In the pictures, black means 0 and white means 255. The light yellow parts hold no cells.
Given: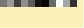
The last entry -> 50
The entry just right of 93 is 21
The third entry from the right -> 254

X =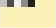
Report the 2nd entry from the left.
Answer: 78
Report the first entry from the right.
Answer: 32
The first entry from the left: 195

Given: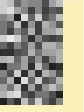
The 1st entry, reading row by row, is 206
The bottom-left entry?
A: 33
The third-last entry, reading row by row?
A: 103
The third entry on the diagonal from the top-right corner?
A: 79
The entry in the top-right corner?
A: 190
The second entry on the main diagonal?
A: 221
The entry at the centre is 177
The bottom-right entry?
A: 133
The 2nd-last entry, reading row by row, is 64
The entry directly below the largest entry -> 64
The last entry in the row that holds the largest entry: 79
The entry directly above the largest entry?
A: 64
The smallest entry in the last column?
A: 33
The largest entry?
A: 235
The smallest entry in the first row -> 79
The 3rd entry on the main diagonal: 33
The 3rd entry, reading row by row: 103
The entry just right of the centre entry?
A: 118
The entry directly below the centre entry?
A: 79
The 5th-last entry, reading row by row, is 103
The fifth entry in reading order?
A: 133

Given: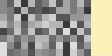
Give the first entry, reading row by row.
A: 137
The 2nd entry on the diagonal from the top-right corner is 150
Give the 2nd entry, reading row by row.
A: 97
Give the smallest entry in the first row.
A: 57
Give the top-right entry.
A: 97
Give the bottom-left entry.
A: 222
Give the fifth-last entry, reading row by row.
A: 181
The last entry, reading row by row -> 97
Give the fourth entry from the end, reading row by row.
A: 57
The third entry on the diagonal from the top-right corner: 150
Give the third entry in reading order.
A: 195
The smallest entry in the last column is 57
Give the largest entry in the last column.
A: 195
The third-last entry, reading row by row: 207

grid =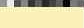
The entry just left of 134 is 81
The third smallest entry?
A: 53
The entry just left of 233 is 149
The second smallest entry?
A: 39

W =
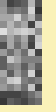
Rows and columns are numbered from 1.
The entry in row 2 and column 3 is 127
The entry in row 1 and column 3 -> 82
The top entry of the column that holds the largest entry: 142
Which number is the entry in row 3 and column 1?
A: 167
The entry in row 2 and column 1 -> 154
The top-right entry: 82
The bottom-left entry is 55
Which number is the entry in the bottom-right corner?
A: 111
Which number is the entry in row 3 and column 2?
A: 167

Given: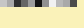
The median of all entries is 156
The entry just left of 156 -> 102
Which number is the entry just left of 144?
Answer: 20

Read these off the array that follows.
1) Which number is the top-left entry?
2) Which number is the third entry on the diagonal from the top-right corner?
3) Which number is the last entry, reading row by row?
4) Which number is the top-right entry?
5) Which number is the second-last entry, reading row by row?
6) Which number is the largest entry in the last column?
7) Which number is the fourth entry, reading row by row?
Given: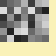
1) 76
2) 60
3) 105
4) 192
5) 121
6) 206
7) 177

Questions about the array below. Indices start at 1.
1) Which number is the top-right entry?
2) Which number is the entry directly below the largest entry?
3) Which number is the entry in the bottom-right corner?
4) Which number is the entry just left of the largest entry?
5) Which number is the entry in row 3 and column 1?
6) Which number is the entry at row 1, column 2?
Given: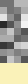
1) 184
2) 86
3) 86
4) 144
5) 227
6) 116
